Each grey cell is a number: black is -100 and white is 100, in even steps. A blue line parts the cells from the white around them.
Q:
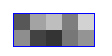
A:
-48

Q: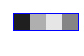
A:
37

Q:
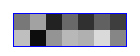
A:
-90

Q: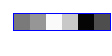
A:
18

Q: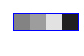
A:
23

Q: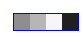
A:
43

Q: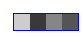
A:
-55

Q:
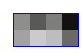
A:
59
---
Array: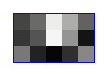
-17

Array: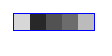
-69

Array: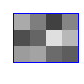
-1

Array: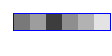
23

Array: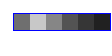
57

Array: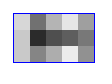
-11
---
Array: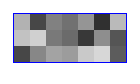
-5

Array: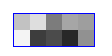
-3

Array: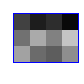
1

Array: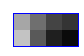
-47

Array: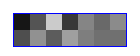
59

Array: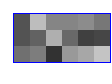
37

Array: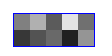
-29

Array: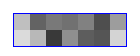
-5

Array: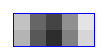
-47
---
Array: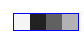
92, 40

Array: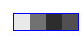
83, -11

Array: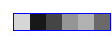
68, 39

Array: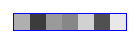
82, 64

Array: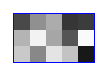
96, 90

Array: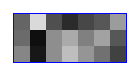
71, 49

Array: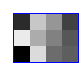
84, 72

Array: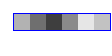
80, 52

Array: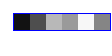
94, 44

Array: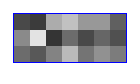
78, 51
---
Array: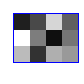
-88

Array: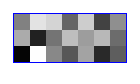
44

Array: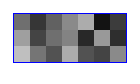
20

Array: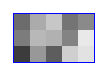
3

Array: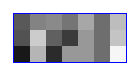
-14

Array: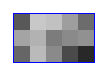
8

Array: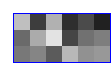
-11

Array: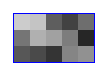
-2

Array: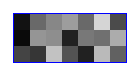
-12
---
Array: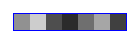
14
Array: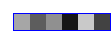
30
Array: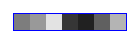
-2
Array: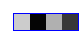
60
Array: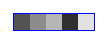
-35
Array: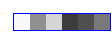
95
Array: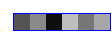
-34
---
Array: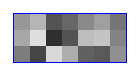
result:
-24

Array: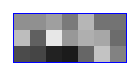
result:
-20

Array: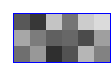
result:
-36

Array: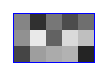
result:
34

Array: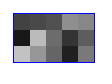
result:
-21

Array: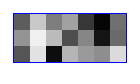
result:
21

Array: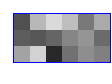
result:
-11
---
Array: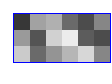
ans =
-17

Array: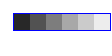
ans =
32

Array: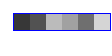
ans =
26

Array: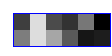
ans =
-61

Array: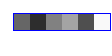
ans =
29

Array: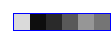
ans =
-30

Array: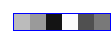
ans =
97

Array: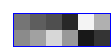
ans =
-69

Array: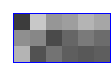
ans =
24

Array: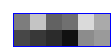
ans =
-12
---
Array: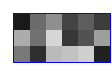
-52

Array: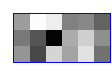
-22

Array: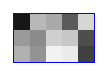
68

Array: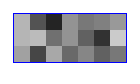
20

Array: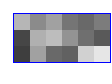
-3

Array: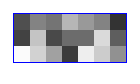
-60

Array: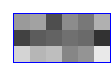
38

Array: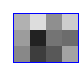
61

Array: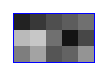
-12
